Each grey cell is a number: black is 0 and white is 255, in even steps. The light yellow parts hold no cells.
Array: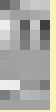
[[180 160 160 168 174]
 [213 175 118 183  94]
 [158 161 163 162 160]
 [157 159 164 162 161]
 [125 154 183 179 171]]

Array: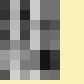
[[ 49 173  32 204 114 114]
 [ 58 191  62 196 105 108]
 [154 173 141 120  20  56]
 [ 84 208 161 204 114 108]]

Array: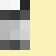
[[ 64  54  80]
 [181 196 209]]

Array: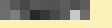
[[110 126  85  39  56  72  91 200 108]]

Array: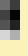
[[ 65   5]
 [214 175]]

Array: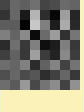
[[ 51 103  25 180  45   7 157  38]
 [127 100 138  11 107 156  49 118]
 [ 63  97  56 159  59  34 137  61]
 [ 79 103  75  86  46  65 102  56]]

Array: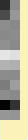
[[ 76 151]
 [137 140]
 [229 223]
 [140 139]
 [141 138]
 [150 148]]
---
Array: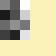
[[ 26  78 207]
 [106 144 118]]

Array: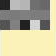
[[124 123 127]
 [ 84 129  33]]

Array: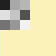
[[224 197  81]
 [115 151 242]]

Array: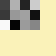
[[ 57 152 161]
 [249   5 155]]

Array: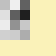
[[224  95  31]
 [236 146 200]]

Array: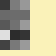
[[106 108 108]
 [ 88 113 154]]
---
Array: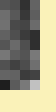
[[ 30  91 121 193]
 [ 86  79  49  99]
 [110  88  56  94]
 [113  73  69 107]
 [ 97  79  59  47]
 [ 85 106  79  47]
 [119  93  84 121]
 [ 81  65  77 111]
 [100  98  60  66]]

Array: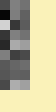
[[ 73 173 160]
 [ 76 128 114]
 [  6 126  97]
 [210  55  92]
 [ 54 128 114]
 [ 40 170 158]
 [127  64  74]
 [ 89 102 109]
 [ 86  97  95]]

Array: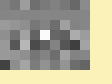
[[ 66 142 165 124 146 123 148 109 101]
 [131 119 157 111 122 129 120 104 139]
 [133 134 133 133 134 133 133 133 134]
 [154 149 143 119 131 110 160 131 134]
 [143 114 162  99 251 102  96 172 156]
 [153  87 183  75  96 131  85  63 163]
 [154 150 143 118 131 110 161 131 134]]

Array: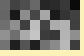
[[115  31  84  31 114 138 184  60]
 [103  66  78 104  38  42  56  10]
 [101  24 141  70 167  26  52  64]
 [111 143  62 189  67 172 178  63]
 [145 111 170 197  59  55 180 143]]

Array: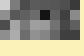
[[142 172 109 145 133 102  63  63]
 [208 124  76  91  88  86  79  58]
 [143  88  96 108  19  95  64 138]
 [ 77 165 121 159 154 114  71  95]]

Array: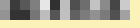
[[147  51  50 118 189  85 192  97 124 145 122  81 161]
 [157  59  88 127 230  49 190  79 110 195 138  70 203]]

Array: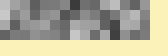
[[ 99 123 121 145 136 131 110 198 170 109 167  64 144 109 123]
 [191 162 146  94 120 122 134  59 112 104 166 189 128  99 151]
 [200 132 156 104 140 148  85 103 140 124  95 121 163 183 132]
 [169  96 145 152 162 120 105 170 161 158  97  70 172 168 120]]

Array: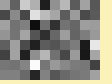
[[128 128 105  37 130  86 105 117 122 161]
 [161  97 203 176  30 145 184  91 162  87]
 [ 72 138  71 224 187 166  92 155  74  90]
 [161 114 128  14 112  49 115 102 158 156]
 [148 116 164  84  47 103 157 100 125 153]
 [ 95 160  75  32  92  84 106 124  27 231]
 [ 65 162  32 143 182 113  71 154  24 165]
 [118 115 132 251 118 153 136 123 119  65]]

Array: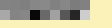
[[168 132 135   8 105 161  87  38 205]
 [131 130 127 135 137 129 135 124 129]]
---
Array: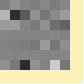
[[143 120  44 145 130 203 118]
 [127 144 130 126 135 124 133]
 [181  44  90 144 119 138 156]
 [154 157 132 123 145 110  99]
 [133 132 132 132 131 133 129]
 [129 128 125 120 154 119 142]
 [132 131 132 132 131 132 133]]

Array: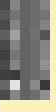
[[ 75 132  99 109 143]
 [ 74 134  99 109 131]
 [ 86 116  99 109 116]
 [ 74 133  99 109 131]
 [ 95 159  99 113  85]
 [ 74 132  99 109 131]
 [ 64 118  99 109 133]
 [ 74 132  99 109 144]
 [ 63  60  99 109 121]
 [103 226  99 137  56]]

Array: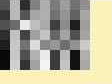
[[ 10 209  50 162 244  60 196  18 167]
 [ 82 185  45 129 174 123 158 114 143]
 [ 54 185  85 166 175 114 149  98 166]
 [ 81 107 233 189 169  62 141  30 157]
 [ 45 193  67 160 194 102 163  80 163]
 [ 29 200 113 218 135 151 111 147 201]
 [  9 199  81 178 233  61 184  19 175]]

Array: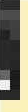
[[ 41  40]
 [ 45  44]
 [ 77  77]
 [ 58  65]
 [ 35  62]
 [ 42  39]
 [ 41  40]
 [ 42  38]
 [102  28]
 [237  29]]

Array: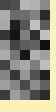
[[ 59 158 127  69  43]
 [ 70  78 182 178 137]
 [173 106 108 130  43]
 [169  31  85 193  92]
 [ 53  20 126  44 193]
 [147  69  93  97  16]
 [171 118  23 176 160]
 [ 67 152 169 126 189]
 [133  54 150  81  31]
 [158 133  73 140  97]]

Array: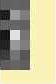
[[ 93 101  95]
 [ 98  99  97]
 [ 29 157 125]
 [ 99 101  97]
 [ 24 225 117]
 [ 35 152 125]
 [ 60 116  87]]

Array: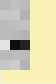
[[199 204 179]
 [184 192 187]
 [198 199 178]
 [187 190 193]
 [187 184 179]
 [227  13  36]
 [186 187 186]]

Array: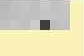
[[193 197 192 203  62 189 193]
 [185 191 195 191 199 192 197]
 [188 189 193 192 196 196 195]]

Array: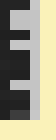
[[ 33  61  61 199]
 [ 35  36  36 200]
 [ 34 195 195 196]
 [ 35 193 193 196]
 [ 32  33  33 196]
 [ 35 198 198 197]
 [ 34  33  33 197]
 [ 37  35  35 197]
 [ 34  33  33 198]
 [ 32 195 195 196]
 [ 36  38  38 198]
 [ 32  34  34 195]]
